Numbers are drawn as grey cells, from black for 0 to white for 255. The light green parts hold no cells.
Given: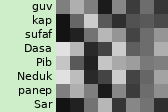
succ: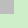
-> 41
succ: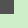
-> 89
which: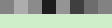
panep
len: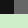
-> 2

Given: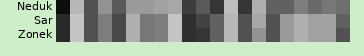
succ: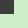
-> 89
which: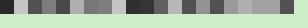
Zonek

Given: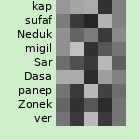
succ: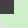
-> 109
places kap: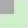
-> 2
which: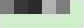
sufaf
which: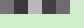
panep
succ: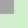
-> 171
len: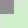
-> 1

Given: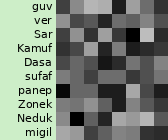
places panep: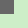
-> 1 2
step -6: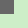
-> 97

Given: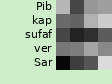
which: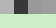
Pib
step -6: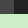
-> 64	28
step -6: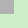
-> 171

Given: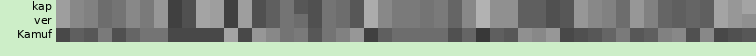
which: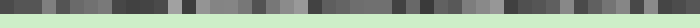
Kamuf
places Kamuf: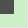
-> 4 28 37 45 48
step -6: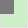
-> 116
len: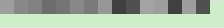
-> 15
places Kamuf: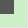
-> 2 18 32 38 41 49

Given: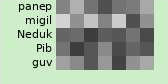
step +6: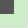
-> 92
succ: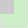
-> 80
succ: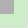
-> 115
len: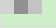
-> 3
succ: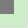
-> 168
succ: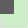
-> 86
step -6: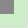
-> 131

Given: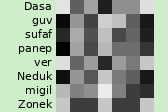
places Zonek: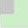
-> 0 3 6
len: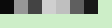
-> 7
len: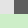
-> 2

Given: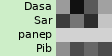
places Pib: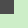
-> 1 3
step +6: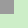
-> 161
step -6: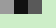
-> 149	11	83
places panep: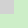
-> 0 1 2 3

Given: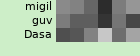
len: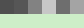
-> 6
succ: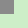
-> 130
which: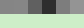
migil
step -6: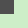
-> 73
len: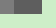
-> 3
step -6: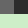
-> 96	38

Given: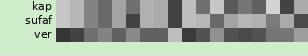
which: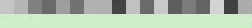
kap
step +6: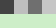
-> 73	196	117	204
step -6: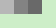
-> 177	125	99
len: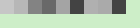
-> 9
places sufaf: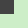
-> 5 8

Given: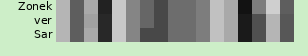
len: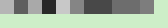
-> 11
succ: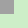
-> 40
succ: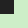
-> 200

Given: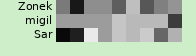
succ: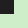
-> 234
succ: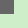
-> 177
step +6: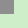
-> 148
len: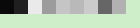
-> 9
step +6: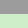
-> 162	162
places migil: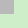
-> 5 6 7
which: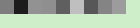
Zonek

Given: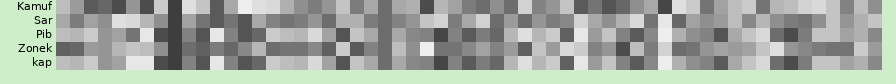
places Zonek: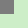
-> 11 42 54
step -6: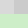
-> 211	197
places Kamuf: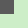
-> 2 11 37

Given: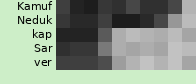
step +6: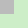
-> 193
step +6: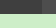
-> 69	69	69	83

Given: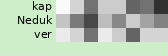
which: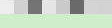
ver
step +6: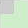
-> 210
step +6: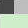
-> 78	195
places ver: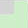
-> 1 6 7
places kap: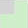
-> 1
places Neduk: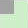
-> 6

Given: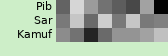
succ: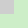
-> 121
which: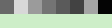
Pib
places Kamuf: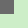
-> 3
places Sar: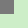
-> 0 4 6
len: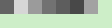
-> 7

